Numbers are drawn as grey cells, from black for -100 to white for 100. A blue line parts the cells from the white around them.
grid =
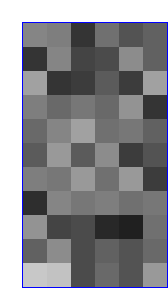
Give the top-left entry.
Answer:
4
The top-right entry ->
-24
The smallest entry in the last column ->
-59
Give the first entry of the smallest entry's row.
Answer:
15
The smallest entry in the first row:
-59
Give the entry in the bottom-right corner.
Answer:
20
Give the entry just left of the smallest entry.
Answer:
-69
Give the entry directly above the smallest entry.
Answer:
-12
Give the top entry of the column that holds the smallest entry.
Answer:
-35
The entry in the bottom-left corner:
57
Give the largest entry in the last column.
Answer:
26
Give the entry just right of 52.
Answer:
-41
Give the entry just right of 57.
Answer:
52
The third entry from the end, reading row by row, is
-18
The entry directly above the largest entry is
-24
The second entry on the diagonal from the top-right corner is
10
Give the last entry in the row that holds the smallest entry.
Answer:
-12
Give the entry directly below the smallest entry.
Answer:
-35
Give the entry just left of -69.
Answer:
-41

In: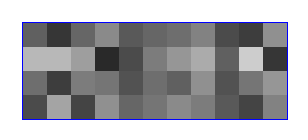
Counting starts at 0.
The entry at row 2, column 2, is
-3
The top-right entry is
13
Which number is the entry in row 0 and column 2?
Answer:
-20
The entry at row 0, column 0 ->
-25
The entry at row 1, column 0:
44
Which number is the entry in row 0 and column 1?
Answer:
-58
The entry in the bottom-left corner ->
-41
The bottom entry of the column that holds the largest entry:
-47
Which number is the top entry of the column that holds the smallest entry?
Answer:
8

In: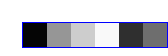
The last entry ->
-14
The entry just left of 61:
18
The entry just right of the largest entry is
-63

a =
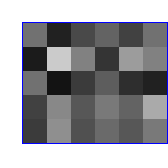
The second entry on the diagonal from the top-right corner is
22
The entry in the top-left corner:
-11
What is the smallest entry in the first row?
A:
-74
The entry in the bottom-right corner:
-5
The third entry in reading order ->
-43
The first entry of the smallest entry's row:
-11
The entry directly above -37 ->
-32
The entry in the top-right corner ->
-11
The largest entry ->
59

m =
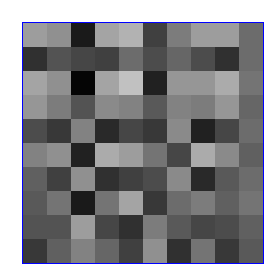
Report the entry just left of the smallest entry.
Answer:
13
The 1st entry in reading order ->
23
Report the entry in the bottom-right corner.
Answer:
-30
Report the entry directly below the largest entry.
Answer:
2
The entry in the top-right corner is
-15
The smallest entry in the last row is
-62
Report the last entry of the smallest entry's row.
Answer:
-9
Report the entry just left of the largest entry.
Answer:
29
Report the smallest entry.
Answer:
-96
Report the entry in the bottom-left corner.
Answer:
-56
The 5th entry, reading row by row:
40
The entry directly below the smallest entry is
-35
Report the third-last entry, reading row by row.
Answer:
-9
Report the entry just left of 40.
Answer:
29
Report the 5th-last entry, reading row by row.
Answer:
13
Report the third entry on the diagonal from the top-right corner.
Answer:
18
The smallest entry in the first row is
-80
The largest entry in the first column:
29
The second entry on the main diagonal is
-35
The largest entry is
51
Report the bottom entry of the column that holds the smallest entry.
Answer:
2

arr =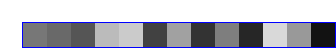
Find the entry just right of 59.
-49
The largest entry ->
70

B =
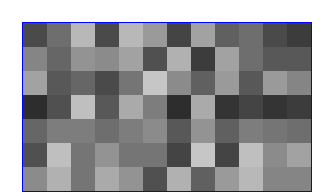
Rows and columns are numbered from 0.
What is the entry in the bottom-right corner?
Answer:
4
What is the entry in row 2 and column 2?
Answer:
-20
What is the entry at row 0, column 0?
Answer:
-42
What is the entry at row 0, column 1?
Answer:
-14
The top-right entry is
-53
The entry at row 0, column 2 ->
44
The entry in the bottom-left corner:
9
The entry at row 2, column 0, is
27
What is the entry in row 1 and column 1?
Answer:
-20
